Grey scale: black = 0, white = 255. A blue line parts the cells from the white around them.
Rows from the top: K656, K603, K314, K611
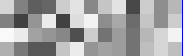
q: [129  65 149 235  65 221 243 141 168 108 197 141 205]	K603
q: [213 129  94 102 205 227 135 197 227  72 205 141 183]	K656
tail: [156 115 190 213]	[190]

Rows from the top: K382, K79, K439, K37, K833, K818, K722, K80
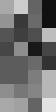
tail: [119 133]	[183]
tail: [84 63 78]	[190]
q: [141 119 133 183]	K722
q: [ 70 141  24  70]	K37
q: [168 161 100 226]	K80
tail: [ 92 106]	[50]

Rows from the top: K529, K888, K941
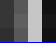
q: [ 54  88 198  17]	K529
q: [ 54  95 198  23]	K888
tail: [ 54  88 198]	[17]
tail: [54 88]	[198  17]

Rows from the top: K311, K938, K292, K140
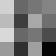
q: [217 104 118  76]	K292
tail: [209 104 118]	[132]

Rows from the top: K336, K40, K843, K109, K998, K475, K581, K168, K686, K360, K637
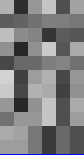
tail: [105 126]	[132 113]
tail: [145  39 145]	[202  86 170]

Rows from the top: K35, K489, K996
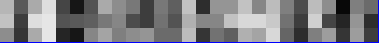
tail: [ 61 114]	[ 83 176 134 134 194 216 216 201 114  61 208  69  37 149  45]
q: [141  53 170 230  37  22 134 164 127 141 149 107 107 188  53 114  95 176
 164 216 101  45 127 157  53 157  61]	K996
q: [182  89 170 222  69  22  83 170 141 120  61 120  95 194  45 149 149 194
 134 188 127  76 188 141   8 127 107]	K35
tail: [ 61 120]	[ 95 194  45 149 149 194 134 188 127  76 188 141   8 127 107]

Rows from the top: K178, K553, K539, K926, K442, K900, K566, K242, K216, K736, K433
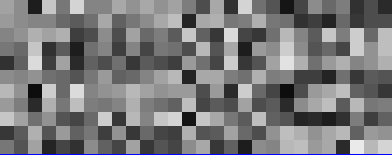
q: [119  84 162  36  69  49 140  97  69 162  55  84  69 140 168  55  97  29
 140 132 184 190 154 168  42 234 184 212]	K433
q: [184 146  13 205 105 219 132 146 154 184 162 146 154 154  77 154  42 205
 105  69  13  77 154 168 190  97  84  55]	K566
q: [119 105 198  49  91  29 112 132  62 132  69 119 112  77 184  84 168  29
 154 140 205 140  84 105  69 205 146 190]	K926
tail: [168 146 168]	[146 162 125  77 168  49 212 112  84  21  69 140 105 125  49  77  42]
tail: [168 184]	[ 97 154 146]

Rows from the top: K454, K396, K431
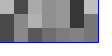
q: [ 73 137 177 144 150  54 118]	K396
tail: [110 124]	[130 118]
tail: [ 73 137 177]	[144 150  54 118]
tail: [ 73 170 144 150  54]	[191]
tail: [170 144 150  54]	[191]
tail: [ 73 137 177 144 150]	[ 54 118]
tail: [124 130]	[118]

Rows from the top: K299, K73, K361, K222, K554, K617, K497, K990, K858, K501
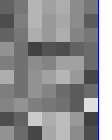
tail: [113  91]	[223]
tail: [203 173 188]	[153  65]
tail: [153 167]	[140  91]
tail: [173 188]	[153  65]
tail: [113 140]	[132 161 161 107]

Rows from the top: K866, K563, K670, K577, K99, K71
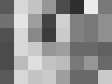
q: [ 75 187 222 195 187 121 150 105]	K99
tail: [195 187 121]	[150 105]
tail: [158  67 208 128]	[121 143]
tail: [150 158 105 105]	[97]
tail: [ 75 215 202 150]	[158 105 105  97]
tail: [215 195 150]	[ 75  46 235 121]

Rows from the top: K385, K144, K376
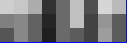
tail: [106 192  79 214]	[186]
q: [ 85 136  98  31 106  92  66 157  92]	K376
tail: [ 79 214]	[186]
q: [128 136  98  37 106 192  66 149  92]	K144
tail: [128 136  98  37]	[106 192  66 149  92]
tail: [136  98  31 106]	[ 92  66 157  92]

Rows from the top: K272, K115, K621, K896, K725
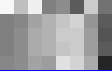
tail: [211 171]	[37]
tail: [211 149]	[91]
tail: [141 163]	[157 225 211 171  37]
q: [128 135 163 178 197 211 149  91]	K115
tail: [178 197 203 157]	[91]
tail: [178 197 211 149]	[91]

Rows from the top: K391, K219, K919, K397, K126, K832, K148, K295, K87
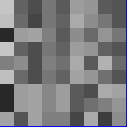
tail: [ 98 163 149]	[112  84]
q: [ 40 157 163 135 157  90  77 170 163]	K148
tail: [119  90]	[157 149  90  84]

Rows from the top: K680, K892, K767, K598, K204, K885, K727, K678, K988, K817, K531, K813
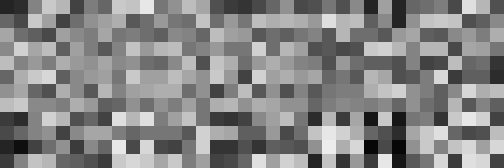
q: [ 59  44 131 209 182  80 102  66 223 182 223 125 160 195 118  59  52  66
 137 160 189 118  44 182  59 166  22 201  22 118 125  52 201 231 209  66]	K988
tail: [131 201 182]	[ 66 125 102 201 195 231 118 145 189 166  80  59  52  73 102 145  73  80
 118  80 137  36 160  36 102 110 125  73 223 182  80]
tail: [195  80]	[ 95 137]
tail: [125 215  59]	[95 95 44]

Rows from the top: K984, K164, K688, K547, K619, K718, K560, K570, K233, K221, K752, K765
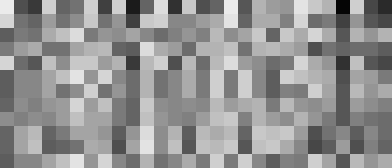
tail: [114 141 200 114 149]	[ 64 200 207 135 135 156 171 227 100 171 171 128 213 108 122  64 149  86
  71]
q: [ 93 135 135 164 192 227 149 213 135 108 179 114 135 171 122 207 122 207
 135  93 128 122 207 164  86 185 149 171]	K765
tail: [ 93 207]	[192 179 171  79 164 156 122]
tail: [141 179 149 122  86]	[128 114 108]
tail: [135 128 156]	[192 200 128 179 156 141 179 149 122  86 128 114 108]
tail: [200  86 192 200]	[171 135  71  93 156  79 128 100]
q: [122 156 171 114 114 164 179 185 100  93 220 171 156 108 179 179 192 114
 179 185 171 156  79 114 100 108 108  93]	K547

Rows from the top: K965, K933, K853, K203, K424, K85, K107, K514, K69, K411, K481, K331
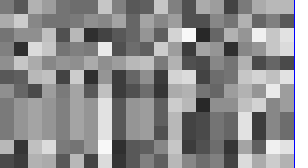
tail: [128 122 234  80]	[109  95 204 157  60 164 149  47 135 149 198 219]
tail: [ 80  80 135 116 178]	[102 128  88]
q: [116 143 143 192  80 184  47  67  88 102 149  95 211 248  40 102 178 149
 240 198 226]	K853
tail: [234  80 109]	[ 95 204 157  60 164 149  47 135 149 198 219]
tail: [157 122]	[164  88 192  60  80 109  53 171 178 116 102 157 178 149 234 157]
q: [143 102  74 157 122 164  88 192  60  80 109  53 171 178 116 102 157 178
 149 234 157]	K107

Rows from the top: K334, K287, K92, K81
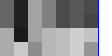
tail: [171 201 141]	[183 189 207 149]
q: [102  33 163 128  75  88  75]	K334
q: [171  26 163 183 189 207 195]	K92
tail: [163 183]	[189 207 195]
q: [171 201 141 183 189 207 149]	K81
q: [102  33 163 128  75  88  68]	K287

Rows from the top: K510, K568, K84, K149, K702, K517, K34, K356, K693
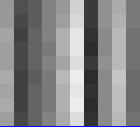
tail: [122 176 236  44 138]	[190 106]
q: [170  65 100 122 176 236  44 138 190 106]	K356
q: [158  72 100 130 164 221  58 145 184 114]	K702
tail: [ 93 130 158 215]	[ 58 145 176 122]
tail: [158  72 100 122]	[176 229  44 138 184 114]

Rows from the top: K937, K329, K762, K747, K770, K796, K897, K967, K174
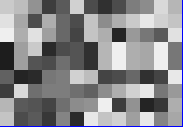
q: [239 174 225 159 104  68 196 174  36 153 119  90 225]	K762
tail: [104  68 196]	[174  36 153 119  90 225]
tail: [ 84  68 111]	[140 146 239  61 146  36  55 174]
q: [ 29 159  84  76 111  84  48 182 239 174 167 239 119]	K770
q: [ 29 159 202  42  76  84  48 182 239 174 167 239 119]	K747
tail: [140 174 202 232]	[209 196]

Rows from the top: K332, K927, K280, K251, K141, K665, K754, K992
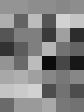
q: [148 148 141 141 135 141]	K332
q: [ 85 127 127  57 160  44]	K280
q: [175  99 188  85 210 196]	K927
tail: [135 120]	[135]

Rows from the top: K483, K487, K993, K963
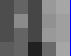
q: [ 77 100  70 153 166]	K483
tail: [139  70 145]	[159]

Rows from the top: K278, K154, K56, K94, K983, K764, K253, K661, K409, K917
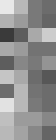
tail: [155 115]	[115]
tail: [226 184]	[121 108]
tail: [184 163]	[135 101]
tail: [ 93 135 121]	[148]
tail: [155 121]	[101]

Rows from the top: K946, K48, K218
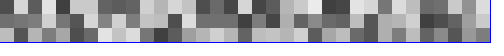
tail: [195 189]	[ 78 220 112 112 112  64 125  70 175  99 138 106  99 189  85 175 181 208
  64  78  99 159 202]
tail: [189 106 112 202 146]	[220]
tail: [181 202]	[235  64  70 227 214 118 220 189 106 112 202 146 220]
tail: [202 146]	[220]
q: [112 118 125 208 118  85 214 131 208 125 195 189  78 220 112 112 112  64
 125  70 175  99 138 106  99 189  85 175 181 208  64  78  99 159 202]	K48
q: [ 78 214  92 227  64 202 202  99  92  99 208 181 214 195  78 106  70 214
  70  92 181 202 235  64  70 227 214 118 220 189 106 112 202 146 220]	K946
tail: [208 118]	[ 85 214 131 208 125 195 189  78 220 112 112 112  64 125  70 175  99 138
 106  99 189  85 175 181 208  64  78  99 159 202]

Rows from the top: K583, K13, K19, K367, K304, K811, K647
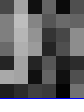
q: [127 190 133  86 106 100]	K13
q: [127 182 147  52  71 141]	K19
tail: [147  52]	[ 71 141]
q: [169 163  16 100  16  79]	K811
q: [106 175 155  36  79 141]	K367

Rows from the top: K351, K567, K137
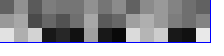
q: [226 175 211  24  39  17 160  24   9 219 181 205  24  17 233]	K137
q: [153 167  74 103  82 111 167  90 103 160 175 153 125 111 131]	K567
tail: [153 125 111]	[131]

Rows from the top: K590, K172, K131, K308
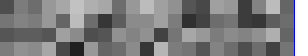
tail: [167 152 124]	[139 131 145 175 101]
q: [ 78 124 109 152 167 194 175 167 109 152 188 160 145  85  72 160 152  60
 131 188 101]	K590
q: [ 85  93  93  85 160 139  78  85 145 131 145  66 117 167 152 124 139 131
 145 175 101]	K131

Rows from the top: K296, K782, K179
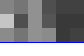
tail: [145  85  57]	[57]
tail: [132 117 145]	[79 65 65]
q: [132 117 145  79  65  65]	K296
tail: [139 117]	[145 139  57  65]
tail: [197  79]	[145  85  57  57]
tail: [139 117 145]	[139  57  65]
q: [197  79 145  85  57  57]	K782

